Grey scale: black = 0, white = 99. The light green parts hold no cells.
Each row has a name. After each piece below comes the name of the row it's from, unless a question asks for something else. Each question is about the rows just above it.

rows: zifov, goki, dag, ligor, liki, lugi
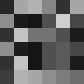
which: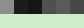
ligor
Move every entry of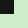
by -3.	[5]
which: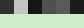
liki
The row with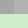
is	zifov
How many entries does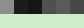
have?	6
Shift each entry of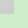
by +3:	[83]
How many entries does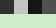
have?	4

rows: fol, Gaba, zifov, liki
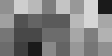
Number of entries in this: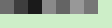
7
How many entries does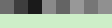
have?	8
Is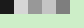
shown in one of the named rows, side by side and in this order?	no

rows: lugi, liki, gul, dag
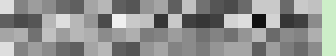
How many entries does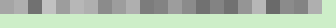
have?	23
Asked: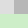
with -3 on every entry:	[83 68]
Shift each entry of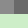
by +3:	[57 44]

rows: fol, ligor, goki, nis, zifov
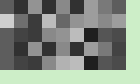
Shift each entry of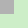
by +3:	[72]
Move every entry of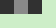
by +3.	[22 56 22]
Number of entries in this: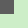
1
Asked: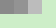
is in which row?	goki
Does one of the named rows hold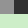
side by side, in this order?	yes

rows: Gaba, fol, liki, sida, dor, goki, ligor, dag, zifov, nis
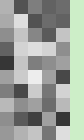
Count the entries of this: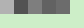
5
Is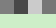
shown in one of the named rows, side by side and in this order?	yes
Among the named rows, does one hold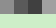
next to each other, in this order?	yes
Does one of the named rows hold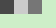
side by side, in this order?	yes
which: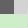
sida

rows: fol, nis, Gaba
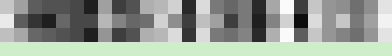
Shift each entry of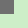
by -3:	[40]
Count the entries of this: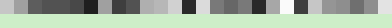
28
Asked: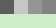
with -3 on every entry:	[33 74 55 48]
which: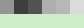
Gaba

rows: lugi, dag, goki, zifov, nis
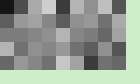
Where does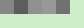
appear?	dag
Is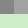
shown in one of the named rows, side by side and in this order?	no
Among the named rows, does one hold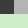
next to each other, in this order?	yes
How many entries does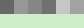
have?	6

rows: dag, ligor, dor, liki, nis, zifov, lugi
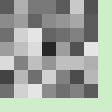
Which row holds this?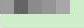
ligor
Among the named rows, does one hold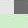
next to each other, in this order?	no

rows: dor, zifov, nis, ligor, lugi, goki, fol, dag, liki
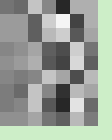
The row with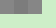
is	goki
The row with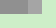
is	liki
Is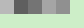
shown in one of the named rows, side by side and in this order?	no
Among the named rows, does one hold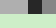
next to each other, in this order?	no
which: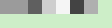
zifov
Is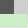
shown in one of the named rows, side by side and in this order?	no
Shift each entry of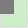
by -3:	[45]

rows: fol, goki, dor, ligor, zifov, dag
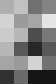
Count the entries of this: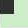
1
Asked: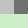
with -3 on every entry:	[72 41]
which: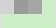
goki
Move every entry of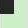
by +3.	[18]
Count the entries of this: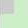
1

